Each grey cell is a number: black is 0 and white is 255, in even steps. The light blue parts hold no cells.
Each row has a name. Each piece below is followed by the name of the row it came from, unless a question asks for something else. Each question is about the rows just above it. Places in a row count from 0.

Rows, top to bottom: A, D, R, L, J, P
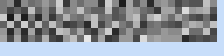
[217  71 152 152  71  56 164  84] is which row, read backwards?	P
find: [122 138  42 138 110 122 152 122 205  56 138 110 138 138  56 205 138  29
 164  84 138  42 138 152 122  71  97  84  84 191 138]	A
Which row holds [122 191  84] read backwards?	D
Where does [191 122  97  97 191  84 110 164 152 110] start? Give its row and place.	D, 11
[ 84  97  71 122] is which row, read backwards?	A
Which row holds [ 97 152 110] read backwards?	J

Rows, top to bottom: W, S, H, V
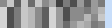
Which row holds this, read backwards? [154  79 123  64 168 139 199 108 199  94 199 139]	W
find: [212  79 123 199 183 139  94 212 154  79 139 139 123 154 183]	S

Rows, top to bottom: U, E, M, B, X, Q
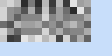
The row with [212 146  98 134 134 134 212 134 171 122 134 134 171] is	X
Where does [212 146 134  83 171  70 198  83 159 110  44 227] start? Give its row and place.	E, 0

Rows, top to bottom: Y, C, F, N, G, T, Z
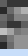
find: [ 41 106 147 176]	C
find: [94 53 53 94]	N

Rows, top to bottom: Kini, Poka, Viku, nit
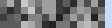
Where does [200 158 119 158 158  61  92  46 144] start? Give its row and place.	Kini, 3
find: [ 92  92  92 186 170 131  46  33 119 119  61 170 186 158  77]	nit
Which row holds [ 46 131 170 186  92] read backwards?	nit
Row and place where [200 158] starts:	Kini, 3
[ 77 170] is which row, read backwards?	Kini

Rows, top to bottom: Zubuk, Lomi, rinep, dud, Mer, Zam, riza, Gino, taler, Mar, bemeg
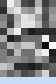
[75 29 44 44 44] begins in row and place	Mer, 3
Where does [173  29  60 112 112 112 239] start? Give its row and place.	Zam, 0
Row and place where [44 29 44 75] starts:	Mar, 3
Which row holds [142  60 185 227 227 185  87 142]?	dud

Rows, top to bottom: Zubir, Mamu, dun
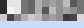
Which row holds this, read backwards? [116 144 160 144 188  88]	Mamu
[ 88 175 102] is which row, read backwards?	Mamu
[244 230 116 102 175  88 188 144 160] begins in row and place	Mamu, 1
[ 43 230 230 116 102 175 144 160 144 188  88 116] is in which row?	Zubir
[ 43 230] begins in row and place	Zubir, 0
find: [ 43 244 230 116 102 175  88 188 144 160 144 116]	Mamu

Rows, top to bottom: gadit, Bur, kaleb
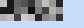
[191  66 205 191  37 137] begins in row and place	kaleb, 1
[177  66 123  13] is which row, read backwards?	Bur
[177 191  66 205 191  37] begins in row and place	kaleb, 0
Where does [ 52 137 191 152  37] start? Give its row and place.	gadit, 4
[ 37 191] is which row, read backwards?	kaleb
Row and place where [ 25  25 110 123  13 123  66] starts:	Bur, 0
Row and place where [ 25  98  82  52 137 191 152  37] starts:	gadit, 1

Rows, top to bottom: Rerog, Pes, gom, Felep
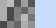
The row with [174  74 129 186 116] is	gom
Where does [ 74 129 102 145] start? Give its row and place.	Pes, 1
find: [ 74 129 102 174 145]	Felep
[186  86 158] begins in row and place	Rerog, 1

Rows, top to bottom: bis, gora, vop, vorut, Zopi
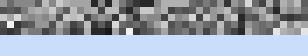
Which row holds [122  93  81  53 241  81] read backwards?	Zopi
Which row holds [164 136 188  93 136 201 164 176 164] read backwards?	gora
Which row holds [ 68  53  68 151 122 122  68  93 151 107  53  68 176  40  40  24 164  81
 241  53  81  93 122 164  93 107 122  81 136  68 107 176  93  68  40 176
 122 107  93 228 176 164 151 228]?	Zopi
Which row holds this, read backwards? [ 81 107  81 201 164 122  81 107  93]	vorut

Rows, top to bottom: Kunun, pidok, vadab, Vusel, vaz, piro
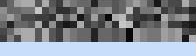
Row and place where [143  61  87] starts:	pidok, 22
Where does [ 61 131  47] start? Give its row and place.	Vusel, 14
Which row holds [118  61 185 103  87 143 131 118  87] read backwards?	pidok
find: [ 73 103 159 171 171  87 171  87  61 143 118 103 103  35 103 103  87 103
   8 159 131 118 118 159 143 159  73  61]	vaz
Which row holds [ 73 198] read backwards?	pidok

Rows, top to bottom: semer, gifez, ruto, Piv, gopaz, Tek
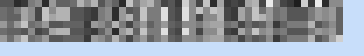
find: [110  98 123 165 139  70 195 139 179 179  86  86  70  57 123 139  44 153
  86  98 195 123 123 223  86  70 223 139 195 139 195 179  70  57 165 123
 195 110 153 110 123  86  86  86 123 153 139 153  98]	gifez
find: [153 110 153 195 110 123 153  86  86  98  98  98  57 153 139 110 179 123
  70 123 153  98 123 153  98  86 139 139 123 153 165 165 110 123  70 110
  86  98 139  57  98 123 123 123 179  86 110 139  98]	Piv
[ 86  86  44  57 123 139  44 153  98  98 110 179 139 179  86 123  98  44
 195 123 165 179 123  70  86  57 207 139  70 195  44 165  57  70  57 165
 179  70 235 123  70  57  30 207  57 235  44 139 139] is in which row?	semer

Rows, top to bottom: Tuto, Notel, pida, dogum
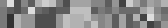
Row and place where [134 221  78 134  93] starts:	Tuto, 0
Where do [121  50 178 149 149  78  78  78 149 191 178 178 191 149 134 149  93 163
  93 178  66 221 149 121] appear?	pida
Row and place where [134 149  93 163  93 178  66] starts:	pida, 14
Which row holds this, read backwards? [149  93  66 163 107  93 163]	dogum

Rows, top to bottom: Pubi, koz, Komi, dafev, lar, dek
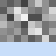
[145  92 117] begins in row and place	dek, 3
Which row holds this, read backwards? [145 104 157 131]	dek
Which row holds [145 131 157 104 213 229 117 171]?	lar
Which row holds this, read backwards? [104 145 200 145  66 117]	Pubi
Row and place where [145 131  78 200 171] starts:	dafev, 1

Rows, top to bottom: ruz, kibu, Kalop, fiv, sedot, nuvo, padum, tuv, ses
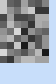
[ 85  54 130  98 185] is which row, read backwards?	nuvo
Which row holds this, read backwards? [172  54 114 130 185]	fiv
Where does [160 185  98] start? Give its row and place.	nuvo, 0
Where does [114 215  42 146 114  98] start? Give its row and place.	sedot, 1

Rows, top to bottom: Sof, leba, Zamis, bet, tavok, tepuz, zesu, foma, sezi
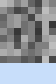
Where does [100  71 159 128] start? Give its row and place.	Sof, 4
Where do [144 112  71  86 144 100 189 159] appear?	leba
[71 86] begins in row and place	leba, 2

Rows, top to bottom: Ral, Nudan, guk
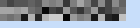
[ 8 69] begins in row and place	Nudan, 6
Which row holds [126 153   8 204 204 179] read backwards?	guk

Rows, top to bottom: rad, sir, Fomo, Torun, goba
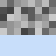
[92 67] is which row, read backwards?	goba
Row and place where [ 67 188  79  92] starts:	sir, 1
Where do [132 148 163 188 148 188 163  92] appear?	Torun
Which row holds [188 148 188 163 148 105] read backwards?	rad

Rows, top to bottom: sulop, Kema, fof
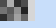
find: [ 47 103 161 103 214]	fof
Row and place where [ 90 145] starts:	Kema, 1
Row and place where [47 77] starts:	sulop, 2
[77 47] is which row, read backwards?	sulop
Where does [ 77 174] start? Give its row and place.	sulop, 0

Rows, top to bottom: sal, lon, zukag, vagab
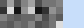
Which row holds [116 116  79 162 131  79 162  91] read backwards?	sal
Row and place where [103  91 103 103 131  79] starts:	zukag, 1
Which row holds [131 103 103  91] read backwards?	zukag

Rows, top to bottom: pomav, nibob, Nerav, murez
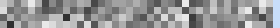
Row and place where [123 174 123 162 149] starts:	pomav, 31
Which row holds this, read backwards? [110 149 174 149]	pomav
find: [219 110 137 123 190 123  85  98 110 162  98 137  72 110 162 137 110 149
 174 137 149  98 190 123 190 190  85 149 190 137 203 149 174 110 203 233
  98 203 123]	nibob
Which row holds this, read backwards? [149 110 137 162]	nibob
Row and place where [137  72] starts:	nibob, 11

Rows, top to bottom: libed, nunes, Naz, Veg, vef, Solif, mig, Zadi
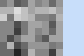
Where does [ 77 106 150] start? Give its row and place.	mig, 2
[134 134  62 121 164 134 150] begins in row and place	vef, 0
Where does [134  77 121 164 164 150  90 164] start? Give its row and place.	Veg, 1
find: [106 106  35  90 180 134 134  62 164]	Zadi
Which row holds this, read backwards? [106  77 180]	mig
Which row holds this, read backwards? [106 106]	Zadi

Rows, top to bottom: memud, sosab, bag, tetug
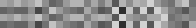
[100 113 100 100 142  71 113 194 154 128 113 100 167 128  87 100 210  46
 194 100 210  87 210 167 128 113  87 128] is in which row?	sosab
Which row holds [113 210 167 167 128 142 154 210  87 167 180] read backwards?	bag
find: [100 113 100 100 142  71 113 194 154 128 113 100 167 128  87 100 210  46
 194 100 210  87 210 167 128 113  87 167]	tetug

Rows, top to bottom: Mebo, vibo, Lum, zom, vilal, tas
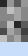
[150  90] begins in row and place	Mebo, 1
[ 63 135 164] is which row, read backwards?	vilal
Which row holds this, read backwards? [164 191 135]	vibo
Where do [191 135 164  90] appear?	tas
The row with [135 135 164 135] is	Lum
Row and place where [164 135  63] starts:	vilal, 1

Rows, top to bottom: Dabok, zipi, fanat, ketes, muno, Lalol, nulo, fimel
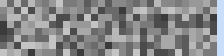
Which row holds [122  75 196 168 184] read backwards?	nulo
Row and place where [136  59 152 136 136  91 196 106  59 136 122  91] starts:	fimel, 3
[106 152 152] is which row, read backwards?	fanat
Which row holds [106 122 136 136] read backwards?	Dabok
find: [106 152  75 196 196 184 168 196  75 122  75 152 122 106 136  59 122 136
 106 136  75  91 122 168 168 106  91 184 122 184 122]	nulo
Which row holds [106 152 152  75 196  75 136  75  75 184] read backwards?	fanat

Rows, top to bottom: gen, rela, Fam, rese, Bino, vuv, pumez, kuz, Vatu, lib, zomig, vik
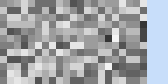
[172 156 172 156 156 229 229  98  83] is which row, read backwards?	pumez
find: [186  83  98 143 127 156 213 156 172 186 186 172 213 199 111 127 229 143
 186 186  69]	Bino

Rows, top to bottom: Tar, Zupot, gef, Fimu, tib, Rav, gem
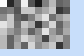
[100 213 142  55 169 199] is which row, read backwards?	Fimu
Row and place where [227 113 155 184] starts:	gef, 6
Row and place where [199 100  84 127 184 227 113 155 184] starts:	gef, 1
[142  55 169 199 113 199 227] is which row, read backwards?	Fimu
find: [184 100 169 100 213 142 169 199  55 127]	gem
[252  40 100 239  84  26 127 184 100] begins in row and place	Tar, 0

